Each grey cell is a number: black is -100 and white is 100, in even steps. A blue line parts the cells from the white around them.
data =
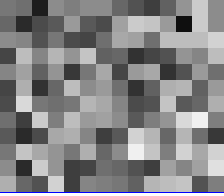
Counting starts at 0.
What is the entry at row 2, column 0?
10
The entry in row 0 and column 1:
-13
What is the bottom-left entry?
37
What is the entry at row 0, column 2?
-77
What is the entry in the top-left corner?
-7
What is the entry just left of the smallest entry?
21
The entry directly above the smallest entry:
16
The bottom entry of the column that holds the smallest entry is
54
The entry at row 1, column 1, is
-67
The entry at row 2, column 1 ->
4
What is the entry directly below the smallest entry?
48
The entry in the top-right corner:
10
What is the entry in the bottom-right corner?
-1
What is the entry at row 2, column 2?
-36
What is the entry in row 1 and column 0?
-19
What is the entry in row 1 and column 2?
-41

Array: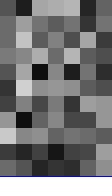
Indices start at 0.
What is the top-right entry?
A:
-22
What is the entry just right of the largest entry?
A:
12
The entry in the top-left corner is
-34
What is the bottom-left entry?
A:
-16
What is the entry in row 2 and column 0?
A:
-16
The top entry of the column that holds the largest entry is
-77
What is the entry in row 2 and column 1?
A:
53
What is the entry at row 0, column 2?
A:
30
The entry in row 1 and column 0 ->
-16
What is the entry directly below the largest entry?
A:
1
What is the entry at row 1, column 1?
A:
24
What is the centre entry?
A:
18
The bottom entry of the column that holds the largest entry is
-34
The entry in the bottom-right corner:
12
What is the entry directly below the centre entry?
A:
-4
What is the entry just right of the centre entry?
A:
12

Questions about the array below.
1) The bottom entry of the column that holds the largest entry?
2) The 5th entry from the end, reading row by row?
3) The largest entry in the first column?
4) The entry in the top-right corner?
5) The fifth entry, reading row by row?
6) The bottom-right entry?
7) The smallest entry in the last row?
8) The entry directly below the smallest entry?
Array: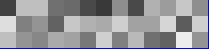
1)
85
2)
45
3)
74
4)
11
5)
-17
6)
16
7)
-23
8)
33

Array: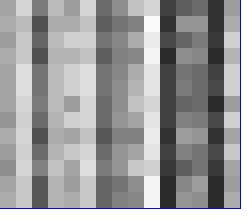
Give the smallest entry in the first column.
11
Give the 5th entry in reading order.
23
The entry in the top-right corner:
23
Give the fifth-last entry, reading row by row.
-67
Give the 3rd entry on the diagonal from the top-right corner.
-4
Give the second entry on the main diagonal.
47
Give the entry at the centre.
11
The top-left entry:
29
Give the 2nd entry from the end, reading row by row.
-67
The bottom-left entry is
35
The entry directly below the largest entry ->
85
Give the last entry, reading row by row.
35
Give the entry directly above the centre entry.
11
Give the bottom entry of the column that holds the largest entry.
91
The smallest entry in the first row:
-61
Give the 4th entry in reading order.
47
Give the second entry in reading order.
68
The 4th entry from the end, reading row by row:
17
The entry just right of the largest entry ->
-61
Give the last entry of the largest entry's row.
35
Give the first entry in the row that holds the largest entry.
35

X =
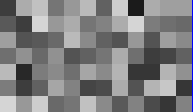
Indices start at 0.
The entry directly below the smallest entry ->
67
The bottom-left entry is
67
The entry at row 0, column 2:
51
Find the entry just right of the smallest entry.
35
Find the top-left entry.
-52
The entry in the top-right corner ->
25
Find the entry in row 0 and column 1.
35
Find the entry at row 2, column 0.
25
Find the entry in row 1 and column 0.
-30
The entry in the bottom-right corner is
2
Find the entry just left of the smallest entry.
61
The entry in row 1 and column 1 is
-52
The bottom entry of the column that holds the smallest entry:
2
